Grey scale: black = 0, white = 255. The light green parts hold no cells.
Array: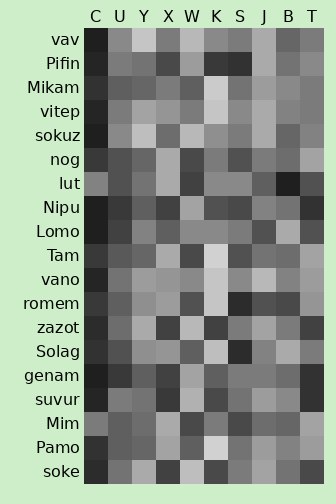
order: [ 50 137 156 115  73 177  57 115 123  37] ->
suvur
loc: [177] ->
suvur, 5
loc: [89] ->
Tam, 2
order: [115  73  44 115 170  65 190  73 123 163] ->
soke
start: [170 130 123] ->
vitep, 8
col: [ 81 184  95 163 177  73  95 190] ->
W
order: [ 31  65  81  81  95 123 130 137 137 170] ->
Lomo

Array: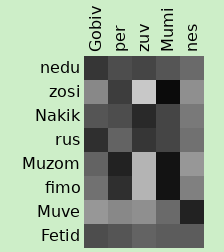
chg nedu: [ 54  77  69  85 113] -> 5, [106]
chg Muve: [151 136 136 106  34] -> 3, [143]
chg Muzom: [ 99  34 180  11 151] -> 4, [19]
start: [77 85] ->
Fetid, 1
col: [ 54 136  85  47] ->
Gobiv
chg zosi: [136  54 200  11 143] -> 2, [61]
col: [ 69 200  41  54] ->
zuv

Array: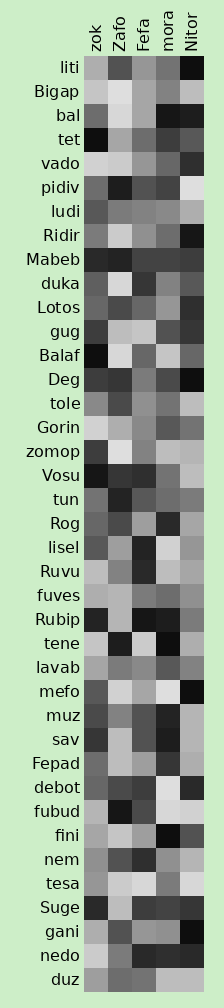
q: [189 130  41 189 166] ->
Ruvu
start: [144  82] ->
nem, 1
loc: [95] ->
duka, 1
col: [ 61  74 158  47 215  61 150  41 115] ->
Fefa
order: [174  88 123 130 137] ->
ludi

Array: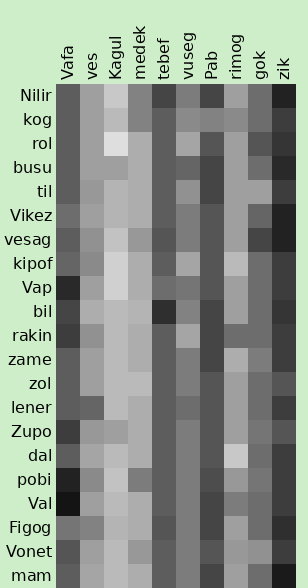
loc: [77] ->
pobi, 7
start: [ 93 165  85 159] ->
rol, 5
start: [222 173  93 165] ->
rol, 3
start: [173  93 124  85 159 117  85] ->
Zupo, 4

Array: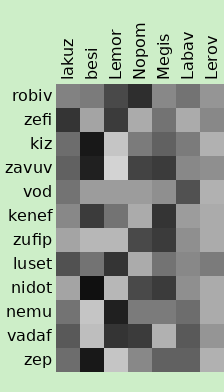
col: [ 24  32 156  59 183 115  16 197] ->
besi
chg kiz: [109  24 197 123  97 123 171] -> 7, [177]
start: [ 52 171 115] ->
luset, 3
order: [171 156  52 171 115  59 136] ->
kenef
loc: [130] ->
robiv, 1
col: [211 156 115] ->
Lemor

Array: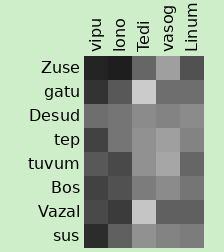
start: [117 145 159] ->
tep, 2
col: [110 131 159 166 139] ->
vasog
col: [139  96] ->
vasog
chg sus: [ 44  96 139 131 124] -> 3, [145]

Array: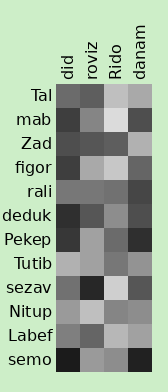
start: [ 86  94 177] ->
Zad, 2
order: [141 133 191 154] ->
Nitup
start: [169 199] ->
figor, 2
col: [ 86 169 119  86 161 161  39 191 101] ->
roviz
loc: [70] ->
rali, 4

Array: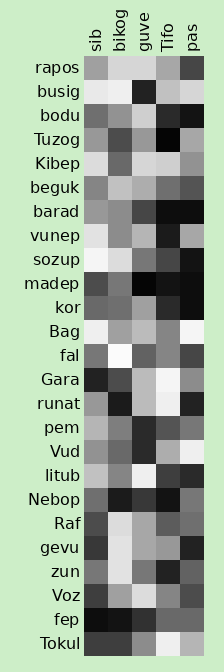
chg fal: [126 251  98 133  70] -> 1, [119]
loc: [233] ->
busig, 1
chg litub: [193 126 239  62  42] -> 2, [133]
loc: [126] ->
pem, 2
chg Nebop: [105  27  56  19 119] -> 1, [111]

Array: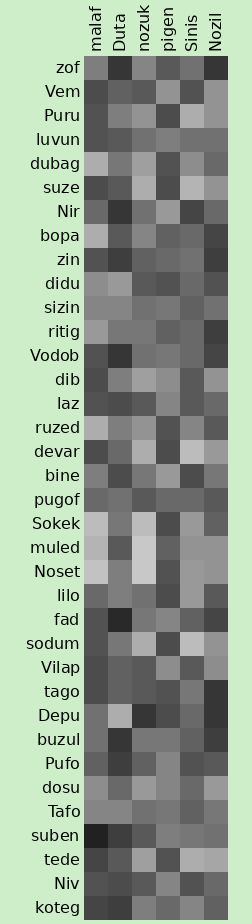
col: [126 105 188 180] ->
malaf
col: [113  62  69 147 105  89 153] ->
Nozil
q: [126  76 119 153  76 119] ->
bine
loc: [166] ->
tede, 6
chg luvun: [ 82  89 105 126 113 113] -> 3, [113]

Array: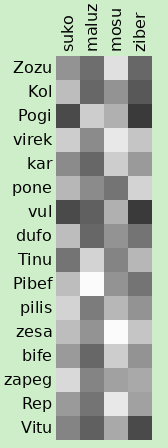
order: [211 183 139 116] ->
pone
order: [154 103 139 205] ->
kar
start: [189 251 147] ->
Pibef, 1
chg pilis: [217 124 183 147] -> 1, [211]
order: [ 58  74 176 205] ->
Pogi
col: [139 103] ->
maluz

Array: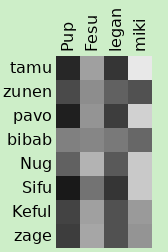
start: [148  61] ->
pavo, 2
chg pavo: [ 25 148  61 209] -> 1, [31]
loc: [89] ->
Nug, 3

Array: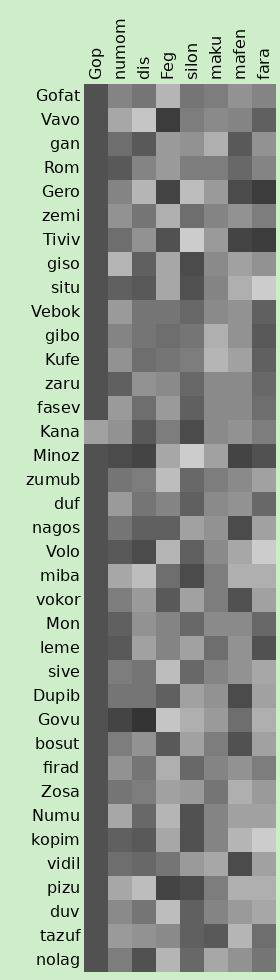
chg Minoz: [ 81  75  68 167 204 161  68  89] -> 8, [81]
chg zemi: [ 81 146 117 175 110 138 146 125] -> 6, [132]
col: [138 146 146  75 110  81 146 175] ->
mafen
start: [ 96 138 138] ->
fasev, 5
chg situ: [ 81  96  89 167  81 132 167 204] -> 7, [175]
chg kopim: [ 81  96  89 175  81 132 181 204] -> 4, [167]
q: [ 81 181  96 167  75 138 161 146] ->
giso

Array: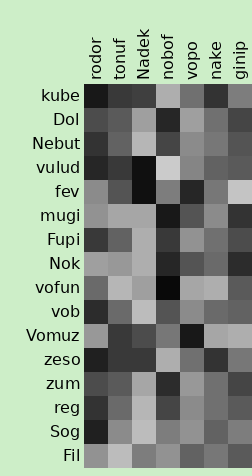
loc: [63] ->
kube, 3
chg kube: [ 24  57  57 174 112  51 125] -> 3, [63]
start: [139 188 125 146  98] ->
Sog, 2
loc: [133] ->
vulud, 5

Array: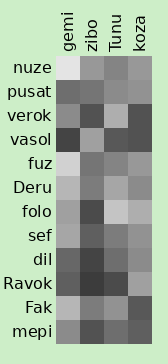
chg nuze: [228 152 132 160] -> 4, [152]
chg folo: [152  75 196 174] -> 1, [160]
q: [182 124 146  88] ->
Fak

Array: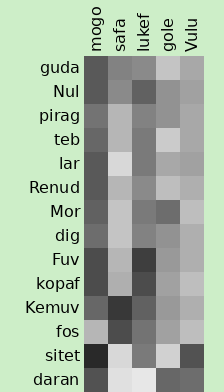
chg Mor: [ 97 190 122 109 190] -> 2, [196]
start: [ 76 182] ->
Fuv, 1
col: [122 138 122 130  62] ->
lukef

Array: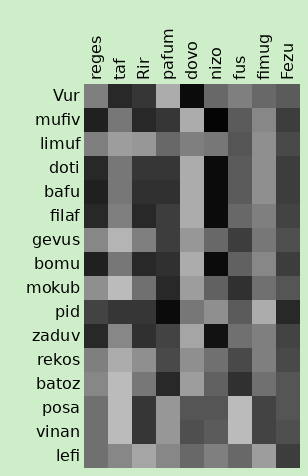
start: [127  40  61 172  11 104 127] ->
filaf, 2
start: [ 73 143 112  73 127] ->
rekos, 4
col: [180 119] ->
taf
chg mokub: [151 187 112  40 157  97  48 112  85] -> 1, [143]
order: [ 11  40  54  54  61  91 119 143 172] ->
doti

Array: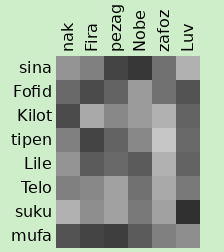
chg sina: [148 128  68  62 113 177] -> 4, [55]
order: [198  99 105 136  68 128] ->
tipen
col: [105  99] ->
Luv
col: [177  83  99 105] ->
Luv

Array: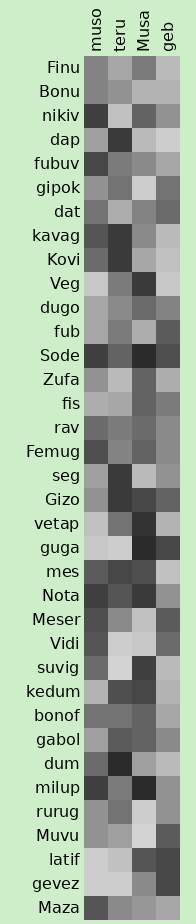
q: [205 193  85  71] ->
latif
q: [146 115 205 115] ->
gipok
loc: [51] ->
vetap, 3
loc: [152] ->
Maza, 3

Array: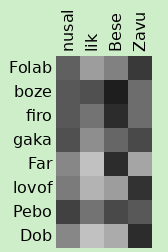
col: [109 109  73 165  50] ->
Zavu
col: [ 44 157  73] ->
Bese
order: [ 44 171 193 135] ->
Dob

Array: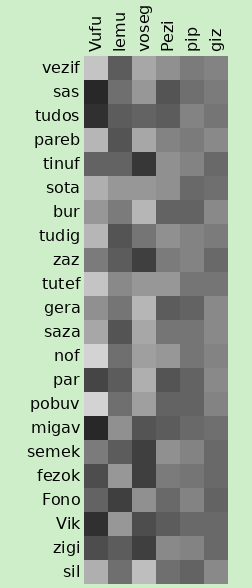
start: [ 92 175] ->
par, 2
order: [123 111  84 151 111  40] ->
sas
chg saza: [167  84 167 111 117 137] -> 4, [117]
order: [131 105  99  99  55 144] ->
tinuf

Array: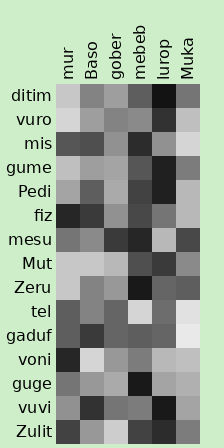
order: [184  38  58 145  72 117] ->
fiz
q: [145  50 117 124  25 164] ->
vuvi
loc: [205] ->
Zulit, 3
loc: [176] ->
guge, 6
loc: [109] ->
tel, 5

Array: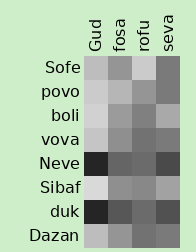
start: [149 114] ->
Dazan, 2
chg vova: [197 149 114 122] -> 2, [143]
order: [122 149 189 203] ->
Sofe
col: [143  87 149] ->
fosa
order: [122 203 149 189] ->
Sofe

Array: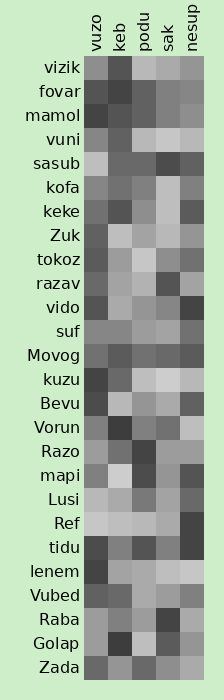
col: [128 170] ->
nesup
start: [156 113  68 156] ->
Razo, 1
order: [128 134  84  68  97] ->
fovar
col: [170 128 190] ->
sak
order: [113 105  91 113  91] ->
Movog
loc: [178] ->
razav, 3
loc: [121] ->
Lusi, 3

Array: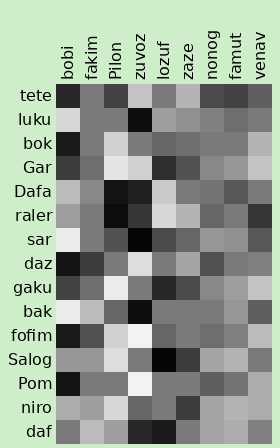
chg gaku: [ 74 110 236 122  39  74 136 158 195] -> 1, [67]
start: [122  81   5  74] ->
sar, 2

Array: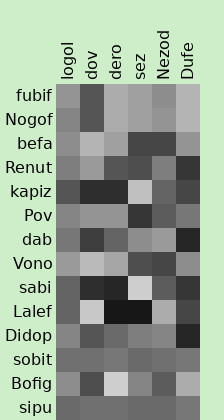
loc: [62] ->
dab, 2
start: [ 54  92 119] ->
Pov, 4

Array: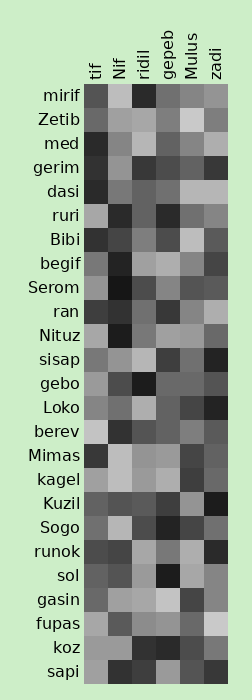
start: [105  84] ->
gebo, 5
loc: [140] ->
fupas, 3

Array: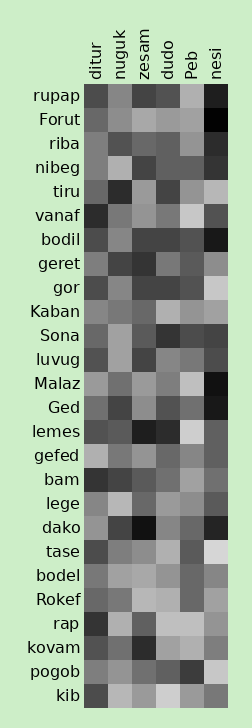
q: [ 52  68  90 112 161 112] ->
bam
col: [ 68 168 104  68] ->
zesam
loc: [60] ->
pogob, 5
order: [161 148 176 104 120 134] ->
Kaban

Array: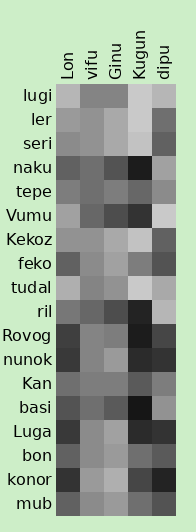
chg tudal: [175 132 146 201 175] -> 5, [169]
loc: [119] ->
ril, 1

